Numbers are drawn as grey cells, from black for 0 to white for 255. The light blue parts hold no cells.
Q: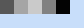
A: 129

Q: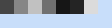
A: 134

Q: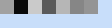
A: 161

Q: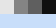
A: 95

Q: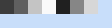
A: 196

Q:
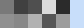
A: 156
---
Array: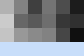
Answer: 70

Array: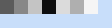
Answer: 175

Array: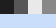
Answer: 233

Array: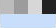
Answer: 215

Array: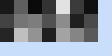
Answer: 133

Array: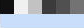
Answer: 80

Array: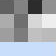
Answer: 192

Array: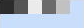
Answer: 107

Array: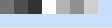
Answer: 144

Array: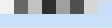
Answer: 80
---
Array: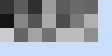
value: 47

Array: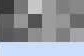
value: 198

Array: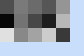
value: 107

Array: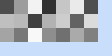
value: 242

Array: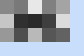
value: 232

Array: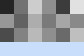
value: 205

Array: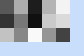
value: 29
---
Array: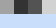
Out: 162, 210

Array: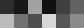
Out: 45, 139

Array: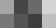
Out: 164, 191

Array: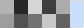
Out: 179, 98

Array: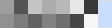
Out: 158, 246

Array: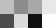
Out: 191, 254
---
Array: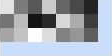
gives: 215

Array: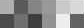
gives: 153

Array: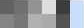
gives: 147

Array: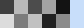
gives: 76

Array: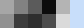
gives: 91

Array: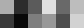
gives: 224
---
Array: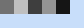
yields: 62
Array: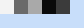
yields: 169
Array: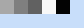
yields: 97
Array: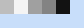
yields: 160
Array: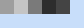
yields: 122
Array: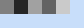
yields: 161
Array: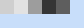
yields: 157
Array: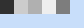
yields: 176
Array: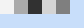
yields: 49
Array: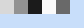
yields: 27
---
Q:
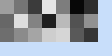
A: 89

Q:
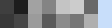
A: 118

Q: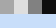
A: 129

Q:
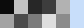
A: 222

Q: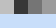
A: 117

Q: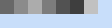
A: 62

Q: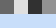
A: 49
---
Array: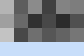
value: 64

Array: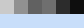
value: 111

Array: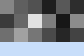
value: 30

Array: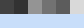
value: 114

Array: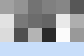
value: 128

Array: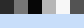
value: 182

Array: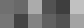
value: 82
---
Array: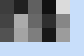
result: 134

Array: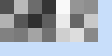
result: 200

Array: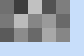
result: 105

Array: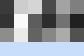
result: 32

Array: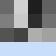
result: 113

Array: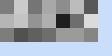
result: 219

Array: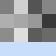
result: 57

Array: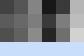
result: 189

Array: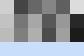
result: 40

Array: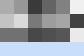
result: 65
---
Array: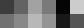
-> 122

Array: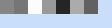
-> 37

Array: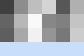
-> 212

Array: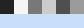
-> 204

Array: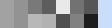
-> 233

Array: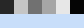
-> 166

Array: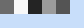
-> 36

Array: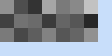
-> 122

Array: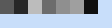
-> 143
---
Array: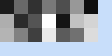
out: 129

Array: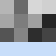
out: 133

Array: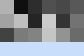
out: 123

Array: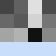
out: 178

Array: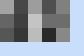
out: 55

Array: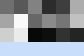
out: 235
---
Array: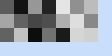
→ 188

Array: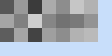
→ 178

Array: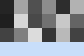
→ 178

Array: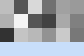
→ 154

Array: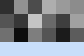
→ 140

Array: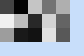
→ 175
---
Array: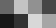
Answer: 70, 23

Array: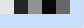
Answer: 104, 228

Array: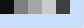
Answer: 63, 15

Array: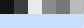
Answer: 187, 20

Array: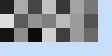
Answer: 119, 20

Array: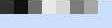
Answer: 166, 49

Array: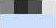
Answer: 225, 130

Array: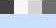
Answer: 110, 67

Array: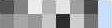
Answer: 72, 137

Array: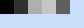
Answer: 95, 1
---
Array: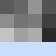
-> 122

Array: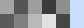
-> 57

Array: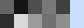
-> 121

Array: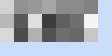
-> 110

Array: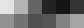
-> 20

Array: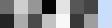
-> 87
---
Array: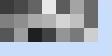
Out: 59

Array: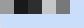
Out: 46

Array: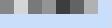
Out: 99

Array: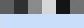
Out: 49

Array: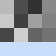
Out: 63

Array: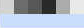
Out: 87

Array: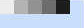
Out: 109

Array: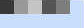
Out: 85

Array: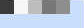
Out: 120
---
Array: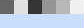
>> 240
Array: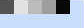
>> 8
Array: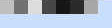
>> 167
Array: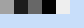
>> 238
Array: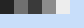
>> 237
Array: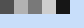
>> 22
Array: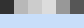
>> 86
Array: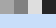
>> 37
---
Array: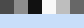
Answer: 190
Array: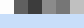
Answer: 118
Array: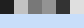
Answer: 51
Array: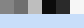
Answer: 42
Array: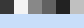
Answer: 34
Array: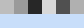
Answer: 80
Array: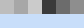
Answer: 108
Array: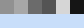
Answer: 214
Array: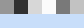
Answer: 121
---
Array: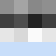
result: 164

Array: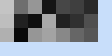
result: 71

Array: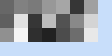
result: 166

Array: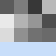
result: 125

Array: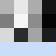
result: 232

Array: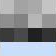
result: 163
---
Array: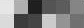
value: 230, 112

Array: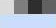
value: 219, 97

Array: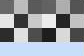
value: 105, 70

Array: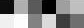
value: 14, 111

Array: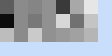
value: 93, 181

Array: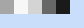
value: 166, 26

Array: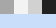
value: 167, 33
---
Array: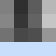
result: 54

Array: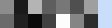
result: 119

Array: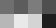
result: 92

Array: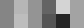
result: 100

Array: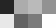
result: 172

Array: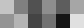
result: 142
